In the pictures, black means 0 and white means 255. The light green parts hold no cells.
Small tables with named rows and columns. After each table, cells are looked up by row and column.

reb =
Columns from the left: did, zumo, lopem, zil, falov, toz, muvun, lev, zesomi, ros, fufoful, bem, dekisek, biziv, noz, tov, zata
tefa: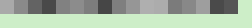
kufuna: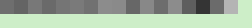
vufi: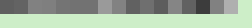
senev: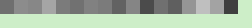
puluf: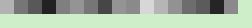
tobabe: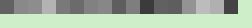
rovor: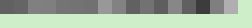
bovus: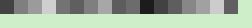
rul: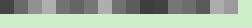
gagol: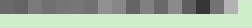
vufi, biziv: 97
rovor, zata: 175
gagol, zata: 178
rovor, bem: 94
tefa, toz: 140
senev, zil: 165
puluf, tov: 37
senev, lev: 123
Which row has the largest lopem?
bovus

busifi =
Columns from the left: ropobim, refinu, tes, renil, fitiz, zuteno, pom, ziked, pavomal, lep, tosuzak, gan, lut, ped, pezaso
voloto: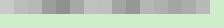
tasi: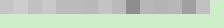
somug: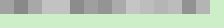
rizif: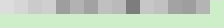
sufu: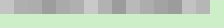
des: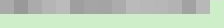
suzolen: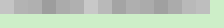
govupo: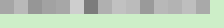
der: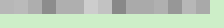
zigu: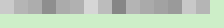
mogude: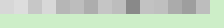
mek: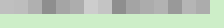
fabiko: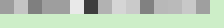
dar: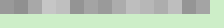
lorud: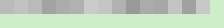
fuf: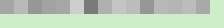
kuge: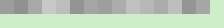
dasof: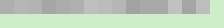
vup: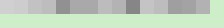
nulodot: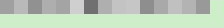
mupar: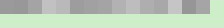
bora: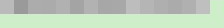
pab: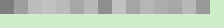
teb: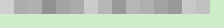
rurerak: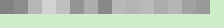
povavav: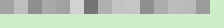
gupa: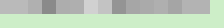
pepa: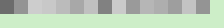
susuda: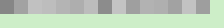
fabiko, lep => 202
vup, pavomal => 179
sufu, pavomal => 156
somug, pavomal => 171
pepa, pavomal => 202
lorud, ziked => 197

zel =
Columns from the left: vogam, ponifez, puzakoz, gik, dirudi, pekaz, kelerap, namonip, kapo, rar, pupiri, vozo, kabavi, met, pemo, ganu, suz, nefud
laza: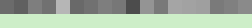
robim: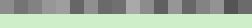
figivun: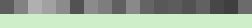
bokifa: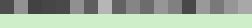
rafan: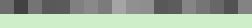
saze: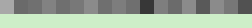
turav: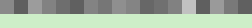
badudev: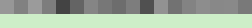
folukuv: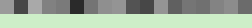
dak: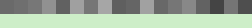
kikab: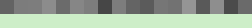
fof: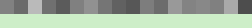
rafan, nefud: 131
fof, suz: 169
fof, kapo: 97
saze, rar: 111
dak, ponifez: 111
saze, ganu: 139
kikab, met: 149
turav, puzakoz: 156
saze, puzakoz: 112
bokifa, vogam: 77
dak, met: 136

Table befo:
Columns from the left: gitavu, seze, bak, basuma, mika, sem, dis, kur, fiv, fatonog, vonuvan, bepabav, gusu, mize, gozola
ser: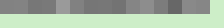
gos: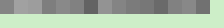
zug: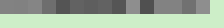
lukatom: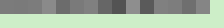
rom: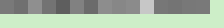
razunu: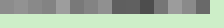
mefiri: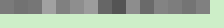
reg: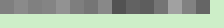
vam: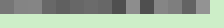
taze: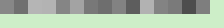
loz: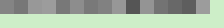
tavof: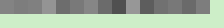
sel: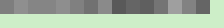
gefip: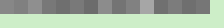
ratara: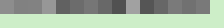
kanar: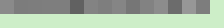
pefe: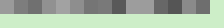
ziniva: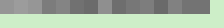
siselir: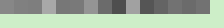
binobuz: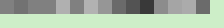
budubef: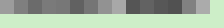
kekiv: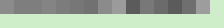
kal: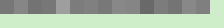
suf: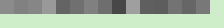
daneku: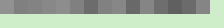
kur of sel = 138
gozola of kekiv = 157
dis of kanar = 131
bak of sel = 133
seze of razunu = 146
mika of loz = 120
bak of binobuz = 128
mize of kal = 136
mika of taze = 133
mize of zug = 113
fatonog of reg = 98
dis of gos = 99
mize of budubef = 129
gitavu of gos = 132
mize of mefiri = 116
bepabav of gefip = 112
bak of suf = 134
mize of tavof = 106
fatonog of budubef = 85
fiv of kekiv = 155

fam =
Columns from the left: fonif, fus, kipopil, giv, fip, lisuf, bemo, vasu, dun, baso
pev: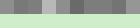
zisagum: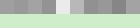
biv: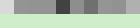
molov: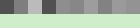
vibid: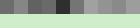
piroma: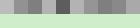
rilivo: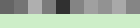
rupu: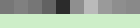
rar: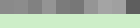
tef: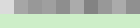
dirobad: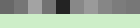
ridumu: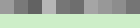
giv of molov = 81
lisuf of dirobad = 136
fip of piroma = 93
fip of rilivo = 48
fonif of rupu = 119
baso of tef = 144
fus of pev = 121
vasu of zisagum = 152
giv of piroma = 179
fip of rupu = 43
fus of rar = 140
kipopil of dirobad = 163
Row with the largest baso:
biv

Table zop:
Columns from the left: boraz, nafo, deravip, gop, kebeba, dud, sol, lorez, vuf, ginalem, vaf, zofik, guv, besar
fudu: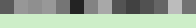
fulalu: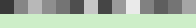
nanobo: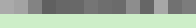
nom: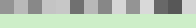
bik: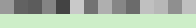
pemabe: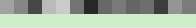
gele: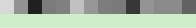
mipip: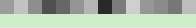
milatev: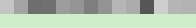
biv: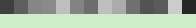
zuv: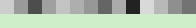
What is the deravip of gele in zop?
32
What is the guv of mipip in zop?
119
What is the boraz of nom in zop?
148
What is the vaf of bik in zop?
192
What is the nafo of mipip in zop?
194
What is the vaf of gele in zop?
148
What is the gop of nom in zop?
196
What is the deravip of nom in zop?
136
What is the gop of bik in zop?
132
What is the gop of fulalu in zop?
142
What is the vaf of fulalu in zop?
129
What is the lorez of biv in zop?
191

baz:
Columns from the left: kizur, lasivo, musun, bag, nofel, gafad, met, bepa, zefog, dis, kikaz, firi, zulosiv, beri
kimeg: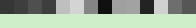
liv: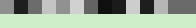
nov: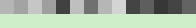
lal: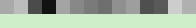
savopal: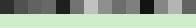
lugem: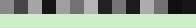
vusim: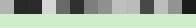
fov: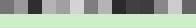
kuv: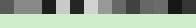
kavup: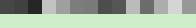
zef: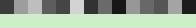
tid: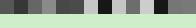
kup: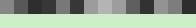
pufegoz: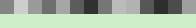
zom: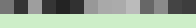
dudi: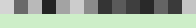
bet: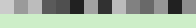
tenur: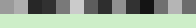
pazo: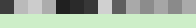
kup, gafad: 55
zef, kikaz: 104
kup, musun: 46
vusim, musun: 43
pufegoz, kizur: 132
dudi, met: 139
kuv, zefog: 103
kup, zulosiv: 125
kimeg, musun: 79
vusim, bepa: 144
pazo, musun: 204
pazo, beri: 170
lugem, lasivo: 70
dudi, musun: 185
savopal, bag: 104
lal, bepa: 111
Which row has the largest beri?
dudi

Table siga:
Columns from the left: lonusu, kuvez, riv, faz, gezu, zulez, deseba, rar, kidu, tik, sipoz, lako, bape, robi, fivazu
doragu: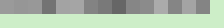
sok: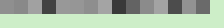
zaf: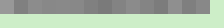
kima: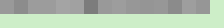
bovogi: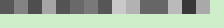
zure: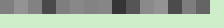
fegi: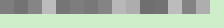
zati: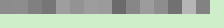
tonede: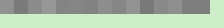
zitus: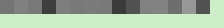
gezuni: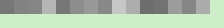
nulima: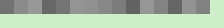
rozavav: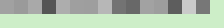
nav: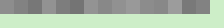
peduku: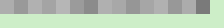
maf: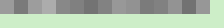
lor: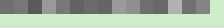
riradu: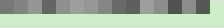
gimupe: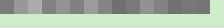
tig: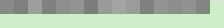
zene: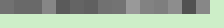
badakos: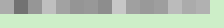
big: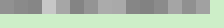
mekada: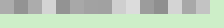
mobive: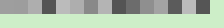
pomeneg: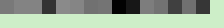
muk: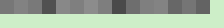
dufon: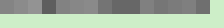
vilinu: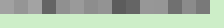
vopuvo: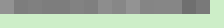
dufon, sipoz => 128
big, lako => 139
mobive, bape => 91
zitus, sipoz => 129
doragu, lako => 171
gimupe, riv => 171
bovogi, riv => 78
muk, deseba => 140
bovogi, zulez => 105
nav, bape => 156
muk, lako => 131
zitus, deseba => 123
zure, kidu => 53
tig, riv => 158
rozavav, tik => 104
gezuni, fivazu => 172
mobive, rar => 180
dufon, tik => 103
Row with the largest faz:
mekada

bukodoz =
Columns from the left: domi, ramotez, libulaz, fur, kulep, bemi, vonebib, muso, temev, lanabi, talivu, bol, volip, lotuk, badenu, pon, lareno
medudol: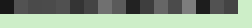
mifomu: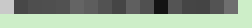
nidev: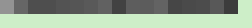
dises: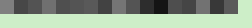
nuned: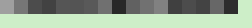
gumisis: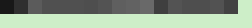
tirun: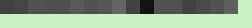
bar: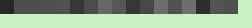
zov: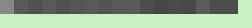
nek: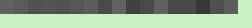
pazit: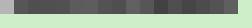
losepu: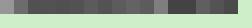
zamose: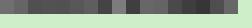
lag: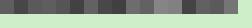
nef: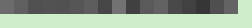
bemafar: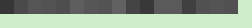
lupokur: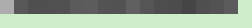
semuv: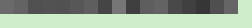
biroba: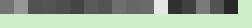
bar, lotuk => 110
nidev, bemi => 85
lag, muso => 72
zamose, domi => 111
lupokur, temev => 82
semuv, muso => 69
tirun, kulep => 79
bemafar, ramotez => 74
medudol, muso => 112
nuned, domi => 159
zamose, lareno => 103
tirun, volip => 82
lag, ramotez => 71
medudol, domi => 24
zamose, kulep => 81
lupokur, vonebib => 92
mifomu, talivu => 80
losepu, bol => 126
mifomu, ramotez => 71

